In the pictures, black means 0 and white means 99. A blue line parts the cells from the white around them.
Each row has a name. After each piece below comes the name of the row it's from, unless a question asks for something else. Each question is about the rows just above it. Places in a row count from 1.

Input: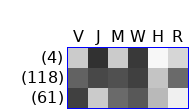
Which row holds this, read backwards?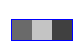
(118)
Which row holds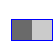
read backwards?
(61)
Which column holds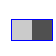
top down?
M

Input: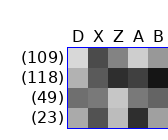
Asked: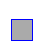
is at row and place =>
(23), 1
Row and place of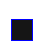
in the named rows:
(118), 5
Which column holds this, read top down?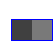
A

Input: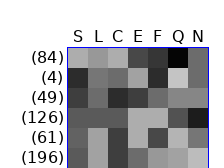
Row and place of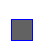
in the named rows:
(61), 1
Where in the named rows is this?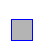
(61), 6

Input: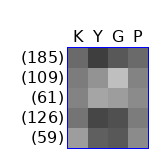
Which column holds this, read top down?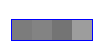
K
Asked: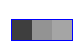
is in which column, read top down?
Y
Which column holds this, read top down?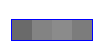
P

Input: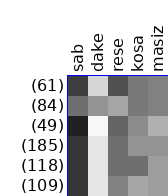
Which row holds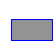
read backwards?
(185)
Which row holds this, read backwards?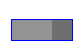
(185)
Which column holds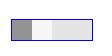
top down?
dake
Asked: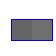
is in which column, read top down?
rese

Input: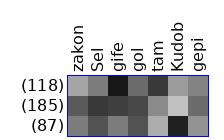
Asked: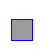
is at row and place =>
(118), 6
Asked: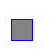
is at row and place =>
(118), 7
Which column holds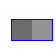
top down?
gepi
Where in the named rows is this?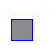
(185), 5
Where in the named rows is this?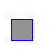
(87), 7
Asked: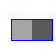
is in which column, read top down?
zakon
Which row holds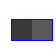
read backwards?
(185)

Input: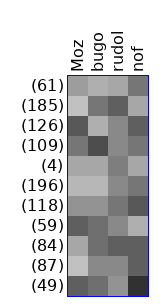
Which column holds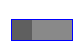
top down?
rudol
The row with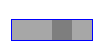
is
(4)
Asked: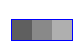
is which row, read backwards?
(126)
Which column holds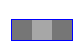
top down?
nof
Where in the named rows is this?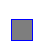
(4), 3
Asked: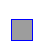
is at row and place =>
(61), 1
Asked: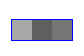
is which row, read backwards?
(185)

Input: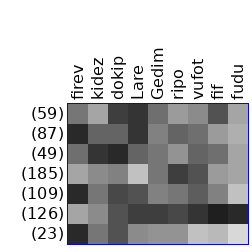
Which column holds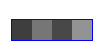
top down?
ripo
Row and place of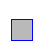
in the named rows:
(23), 8
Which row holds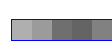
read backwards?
(87)
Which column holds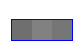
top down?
Gedim
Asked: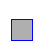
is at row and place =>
(87), 9
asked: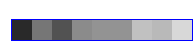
(23)

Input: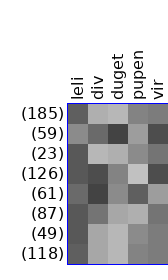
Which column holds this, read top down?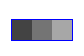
div
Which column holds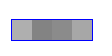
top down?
duget
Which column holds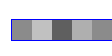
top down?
pupen
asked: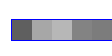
(118)
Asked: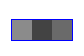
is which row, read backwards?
(61)

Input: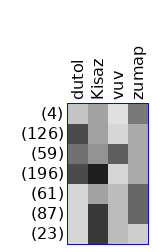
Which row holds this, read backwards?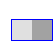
(4)
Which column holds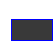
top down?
Kisaz
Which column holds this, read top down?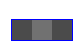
dutol
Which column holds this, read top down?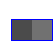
dutol

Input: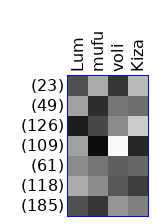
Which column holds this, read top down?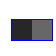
Kiza
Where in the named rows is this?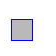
(23), 4
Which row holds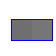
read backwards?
(49)
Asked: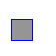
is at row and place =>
(185), 3

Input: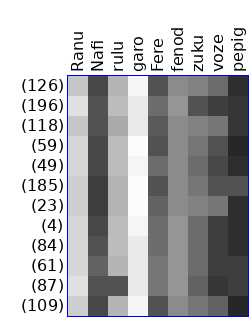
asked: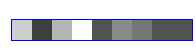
(185)
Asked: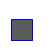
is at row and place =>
(118), 5
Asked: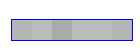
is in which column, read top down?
rulu

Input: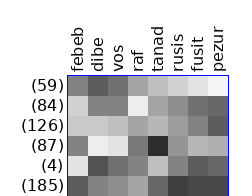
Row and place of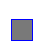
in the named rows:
(87), 4
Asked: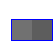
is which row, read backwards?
(59)
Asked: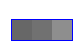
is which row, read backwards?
(84)
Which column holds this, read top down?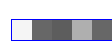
pezur
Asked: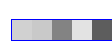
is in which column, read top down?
febeb
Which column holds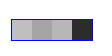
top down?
tanad
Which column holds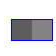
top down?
dibe

